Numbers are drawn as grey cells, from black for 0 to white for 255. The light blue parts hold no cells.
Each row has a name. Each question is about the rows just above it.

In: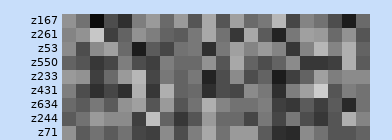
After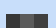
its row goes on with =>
[ 91  41 114]
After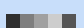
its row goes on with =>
[126 114]
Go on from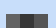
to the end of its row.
[154 106 106  70 120  70 120  77  55  85 175 132]
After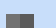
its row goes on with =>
[114  70  63 139  77 126 168 114 154 154  91  47  41 139 114  85  85  99]
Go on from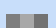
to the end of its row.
[154 154  91  47  41 139 114  85  85  99]

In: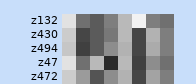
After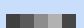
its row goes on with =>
[171 126]
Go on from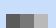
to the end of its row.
[ 70 178 126]
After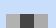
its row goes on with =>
[126]
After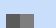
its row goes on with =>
[185 242 126 112]

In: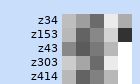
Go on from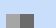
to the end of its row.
[235 255]
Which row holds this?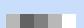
z414
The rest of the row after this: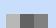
[184 255]
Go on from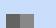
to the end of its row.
[212  50]
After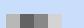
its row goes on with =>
[50]
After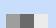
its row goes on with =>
[172]

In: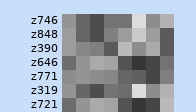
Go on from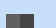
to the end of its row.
[127]
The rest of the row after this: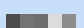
[178]

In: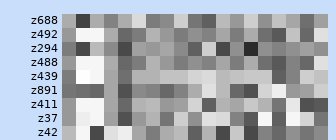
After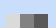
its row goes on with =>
[246  96 246 212 117]
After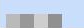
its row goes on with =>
[194 166 111 160]
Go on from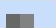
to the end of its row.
[172 224 186 104  81 212 238 152 160 206]
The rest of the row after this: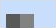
[104 224]
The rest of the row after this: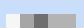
[194 194 212 218 186 194 200 200  96 130 206 194]
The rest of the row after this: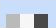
[224 238 166 124 172 186  96 179  73 200  73 130 104 144 117 138]
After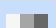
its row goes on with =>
[179 186 152 160 212  96 179 166 200 179 117 232  81  89]

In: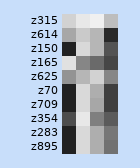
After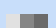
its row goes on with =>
[70]
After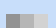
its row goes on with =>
[134]
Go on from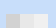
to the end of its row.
[189]
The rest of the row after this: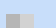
[134]
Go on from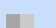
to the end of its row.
[182  41]
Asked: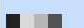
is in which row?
z150

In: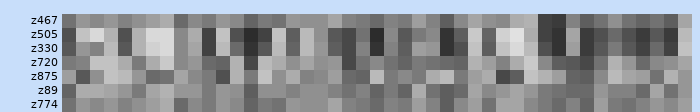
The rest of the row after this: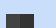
[165  59  80 106  80  59  88  59 186]
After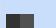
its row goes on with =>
[194  94 194 217 186  80  51 158  59  88 122  88  66 106  66 194]

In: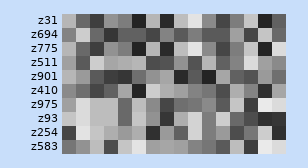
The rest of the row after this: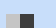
[234 219]
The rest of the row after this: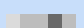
[138  70 111 118 138  90 197  62 234 219]
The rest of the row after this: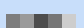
[48]
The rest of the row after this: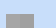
[131 118  90 189  62 234 219]
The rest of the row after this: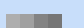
[ 77 174 131  48 166]

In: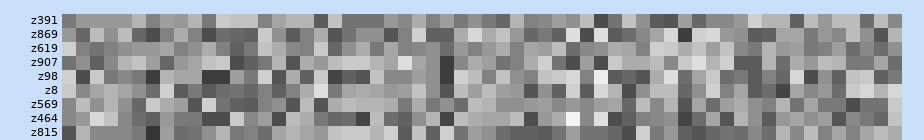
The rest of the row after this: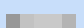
[207  91 194  97 207 115 158 144 109  97  97  91 115 158 115 115 103  77
 207 121 152  97  85 103 115 109 136 109 180 136 188 129 165 129 165 188
 172]
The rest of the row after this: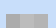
[180 172 121 172 121 144 109 188 180 144 144 152 158 136 152 136 158 165
 103 188 136 180  85 165 109 158 172 144 129 180 115 165 121 121  77 115
 115 201]
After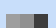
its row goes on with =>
[207 188 129 194 144 129 194 201 215 129 237  91 103  85 172 222 109 165
 201 109 121  91 129 103 215  77 144  97 194 201  97 121]
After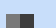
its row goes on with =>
[180 165 165  61  61 158 121 207  85 172  97 201  69  97  85 194 136 136
 158 144  61 207 188 129 194 144 129 194 201 215 129 237  91 103  85 172
 222 109 165 201 109 121  91 129 103 215  77 144  97 194 201  97 121]
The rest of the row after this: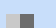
[121  91 129 103 215  77 144  97 194 201  97 121]
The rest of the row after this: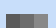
[165 215  61 207 215 152 144  91  97 165 165 121 152 136 188 144  85 180]
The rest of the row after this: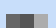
[222 109 165 201 109 121  91 129 103 215  77 144  97 194 201  97 121]

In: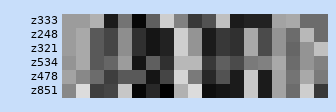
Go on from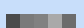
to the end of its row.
[148 129]
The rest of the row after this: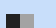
[169 108 108]
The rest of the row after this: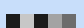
[206  56]

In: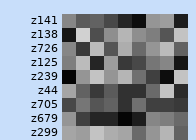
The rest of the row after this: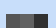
[112  64  64  57]
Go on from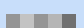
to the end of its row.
[ 64  13 195]
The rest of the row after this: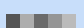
[98]

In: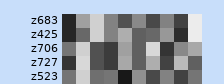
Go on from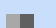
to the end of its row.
[174  66 186  96]
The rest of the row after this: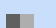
[ 66 186  96]
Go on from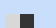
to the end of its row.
[137 168]
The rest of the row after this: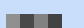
[117]
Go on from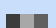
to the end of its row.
[174  66 186  96]

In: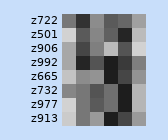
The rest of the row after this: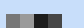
[154]
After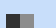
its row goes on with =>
[ 90 103 160]
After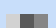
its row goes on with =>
[ 96  37 187]
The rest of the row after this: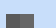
[160]
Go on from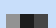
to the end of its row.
[147]

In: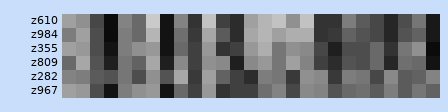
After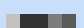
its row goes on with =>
[ 71  38  77 118  25]
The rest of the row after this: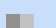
[ 51  51 125  91  71  38  77 118  25]

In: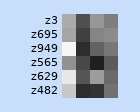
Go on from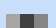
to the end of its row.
[139]
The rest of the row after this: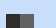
[119]

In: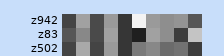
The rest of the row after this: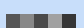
[ 31 161 142  61 196]
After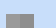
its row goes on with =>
[148  86]
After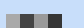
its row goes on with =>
[122 136 107 114  61]
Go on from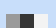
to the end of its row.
[154 142 148  86]
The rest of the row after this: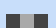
[154  54 122 136 107 114  61]
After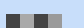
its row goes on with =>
[ 54 122 136 107 114  61]
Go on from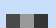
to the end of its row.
[243 154 142 148  86]

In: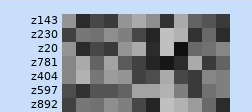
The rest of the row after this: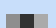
[99 84 58]
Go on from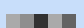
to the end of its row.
[84 58]

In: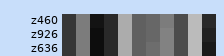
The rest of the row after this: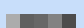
[187  33]
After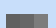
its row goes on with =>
[ 76 187  41]
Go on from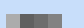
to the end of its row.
[ 76 187  25]
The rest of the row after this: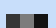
[ 41 172  96 103 124  76 187  41]
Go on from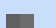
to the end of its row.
[130  76 187  25]
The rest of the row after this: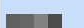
[187  33]

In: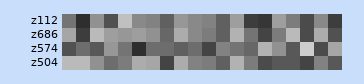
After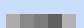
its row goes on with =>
[116  68 124 186  75 172  81]
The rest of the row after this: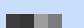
[ 75 137  61]
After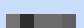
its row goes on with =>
[109  68 130 116 103 178 145  88 205  75 166]

